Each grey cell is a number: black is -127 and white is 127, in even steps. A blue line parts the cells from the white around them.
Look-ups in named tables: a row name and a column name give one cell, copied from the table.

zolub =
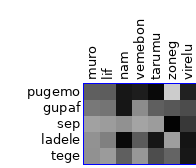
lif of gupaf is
-11
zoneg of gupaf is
-40
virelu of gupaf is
-51
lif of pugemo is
-34
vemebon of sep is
36
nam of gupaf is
-105
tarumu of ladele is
-105
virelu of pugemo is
-94
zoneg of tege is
-27
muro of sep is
33
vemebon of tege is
23
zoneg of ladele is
30
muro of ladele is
18
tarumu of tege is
-50

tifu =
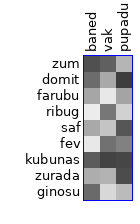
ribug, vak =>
-8
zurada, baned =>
45
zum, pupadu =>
53
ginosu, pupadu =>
59
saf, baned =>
41
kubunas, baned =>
-35
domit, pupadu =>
-66

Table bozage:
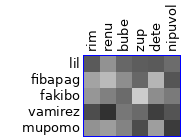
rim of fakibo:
22
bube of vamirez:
-8
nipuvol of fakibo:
-5
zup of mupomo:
-51
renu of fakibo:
0
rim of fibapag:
35
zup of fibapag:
-24
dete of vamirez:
-65

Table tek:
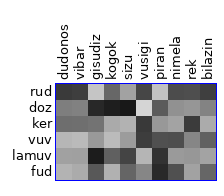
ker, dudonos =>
-17
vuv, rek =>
6
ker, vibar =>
-16
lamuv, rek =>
23
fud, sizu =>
-26
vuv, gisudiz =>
25
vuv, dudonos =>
54
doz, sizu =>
-103
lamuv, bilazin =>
35
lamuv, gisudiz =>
-99
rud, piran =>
66
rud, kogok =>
-24
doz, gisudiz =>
-87
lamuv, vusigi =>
53

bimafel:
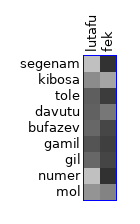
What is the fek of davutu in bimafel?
-8
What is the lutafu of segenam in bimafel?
64
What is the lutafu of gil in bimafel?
-24
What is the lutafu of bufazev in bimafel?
-24
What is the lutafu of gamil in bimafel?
-43
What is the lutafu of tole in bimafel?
-33
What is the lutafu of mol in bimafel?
20
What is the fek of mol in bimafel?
3
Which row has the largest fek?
kibosa

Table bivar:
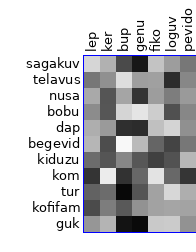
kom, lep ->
-75
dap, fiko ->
64
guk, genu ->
-117
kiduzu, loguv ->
-45
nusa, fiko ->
29
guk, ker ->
52
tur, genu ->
-43
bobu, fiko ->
77
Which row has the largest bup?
begevid

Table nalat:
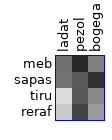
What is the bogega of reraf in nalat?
28
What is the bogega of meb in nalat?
1
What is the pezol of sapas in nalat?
-37
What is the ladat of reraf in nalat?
74
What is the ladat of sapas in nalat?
-12
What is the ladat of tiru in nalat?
93
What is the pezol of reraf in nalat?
-60
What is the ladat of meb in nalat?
-14
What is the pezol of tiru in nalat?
-39
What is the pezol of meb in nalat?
-86
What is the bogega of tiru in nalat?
10
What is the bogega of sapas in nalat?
-77

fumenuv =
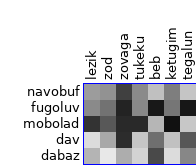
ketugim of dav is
65
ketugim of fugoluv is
-9
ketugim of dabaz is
92
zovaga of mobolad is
-86
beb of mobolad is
54
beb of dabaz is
-54
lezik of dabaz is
52
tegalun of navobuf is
69
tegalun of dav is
-40
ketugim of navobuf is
-1
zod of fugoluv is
-13
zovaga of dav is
-83
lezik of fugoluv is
10
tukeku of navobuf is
10
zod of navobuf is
18
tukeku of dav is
69
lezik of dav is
92
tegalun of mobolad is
71
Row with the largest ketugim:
dabaz

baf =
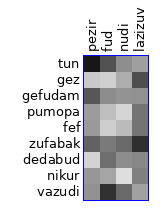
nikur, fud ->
37
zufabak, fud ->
-5
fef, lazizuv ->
-12
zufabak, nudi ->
-22
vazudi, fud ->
-78
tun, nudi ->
14
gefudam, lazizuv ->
17
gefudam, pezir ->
-40
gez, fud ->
80
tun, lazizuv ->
31
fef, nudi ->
59
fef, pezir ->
26
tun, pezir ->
-104
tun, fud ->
-45
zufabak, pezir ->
-29
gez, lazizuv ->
-49
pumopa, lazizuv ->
-11
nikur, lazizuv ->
0
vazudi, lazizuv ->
33
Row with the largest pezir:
dedabud

